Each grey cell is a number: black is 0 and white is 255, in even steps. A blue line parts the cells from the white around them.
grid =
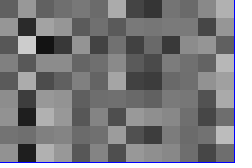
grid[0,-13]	96
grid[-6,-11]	140
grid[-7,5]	67
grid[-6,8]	74
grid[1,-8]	112
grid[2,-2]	149
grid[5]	[141, 61, 152, 147, 95, 110, 112, 105, 97, 122, 119, 82, 170]
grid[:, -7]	[171, 90, 113, 138, 165, 112, 78, 156, 78]
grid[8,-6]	152
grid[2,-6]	65
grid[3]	[128, 88, 140, 140, 101, 111, 138, 90, 74, 124, 112, 99, 183]
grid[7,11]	114
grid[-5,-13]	90
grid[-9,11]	137
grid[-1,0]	146
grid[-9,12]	177
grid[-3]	[146, 30, 177, 152, 87, 132, 78, 153, 143, 136, 111, 70, 110]
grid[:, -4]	[116, 122, 57, 124, 105, 122, 136, 124, 136]
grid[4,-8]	100
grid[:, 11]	[137, 70, 149, 99, 146, 82, 70, 114, 70]
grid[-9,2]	97
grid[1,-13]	150
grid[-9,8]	53
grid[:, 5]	[107, 112, 67, 111, 100, 110, 132, 112, 132]
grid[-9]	[96, 152, 97, 111, 120, 107, 171, 68, 53, 116, 106, 137, 177]

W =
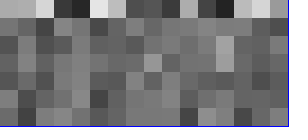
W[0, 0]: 171
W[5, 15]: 96
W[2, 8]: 114
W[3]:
[98, 130, 97, 119, 128, 115, 104, 107, 150, 99, 114, 115, 157, 105, 92, 103]
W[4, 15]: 92
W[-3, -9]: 130
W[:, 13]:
[187, 125, 100, 105, 99, 100, 72]
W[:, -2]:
[213, 93, 97, 92, 78, 101, 103]
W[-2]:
[126, 77, 100, 113, 136, 69, 97, 117, 121, 131, 93, 111, 122, 100, 101, 96]
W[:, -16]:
[171, 117, 83, 98, 85, 126, 107]
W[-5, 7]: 89
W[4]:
[85, 106, 81, 122, 130, 91, 88, 130, 98, 126, 105, 95, 90, 99, 78, 92]
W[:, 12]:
[35, 124, 162, 157, 90, 122, 127]
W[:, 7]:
[78, 126, 89, 107, 130, 117, 120]
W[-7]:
[171, 174, 214, 57, 39, 229, 189, 78, 85, 59, 173, 68, 35, 187, 213, 154]
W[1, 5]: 73
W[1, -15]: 101
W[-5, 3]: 90
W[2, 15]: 122
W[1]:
[117, 101, 69, 133, 117, 73, 100, 126, 103, 118, 122, 132, 124, 125, 93, 78]
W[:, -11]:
[229, 73, 96, 115, 91, 69, 88]

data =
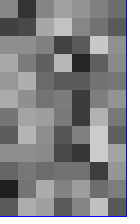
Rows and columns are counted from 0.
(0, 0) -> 134
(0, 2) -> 133
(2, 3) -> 66
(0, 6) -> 110
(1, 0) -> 65
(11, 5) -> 193
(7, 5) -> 203
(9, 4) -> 113
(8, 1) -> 142
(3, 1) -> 123
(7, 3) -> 85
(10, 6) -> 125
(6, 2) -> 157
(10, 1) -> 116
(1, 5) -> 114
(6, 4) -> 59
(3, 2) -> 96
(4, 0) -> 151
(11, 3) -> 89
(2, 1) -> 142
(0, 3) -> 161
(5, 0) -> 170
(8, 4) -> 55
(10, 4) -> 157
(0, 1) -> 51
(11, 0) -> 89

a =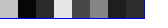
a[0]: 195
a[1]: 6

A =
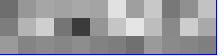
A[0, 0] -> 110
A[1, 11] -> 169
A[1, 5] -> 149
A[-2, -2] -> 205
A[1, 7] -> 229
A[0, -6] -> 225
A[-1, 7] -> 112
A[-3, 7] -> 159
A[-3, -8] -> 168
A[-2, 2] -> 207
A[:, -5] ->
[159, 229, 112]
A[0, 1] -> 151
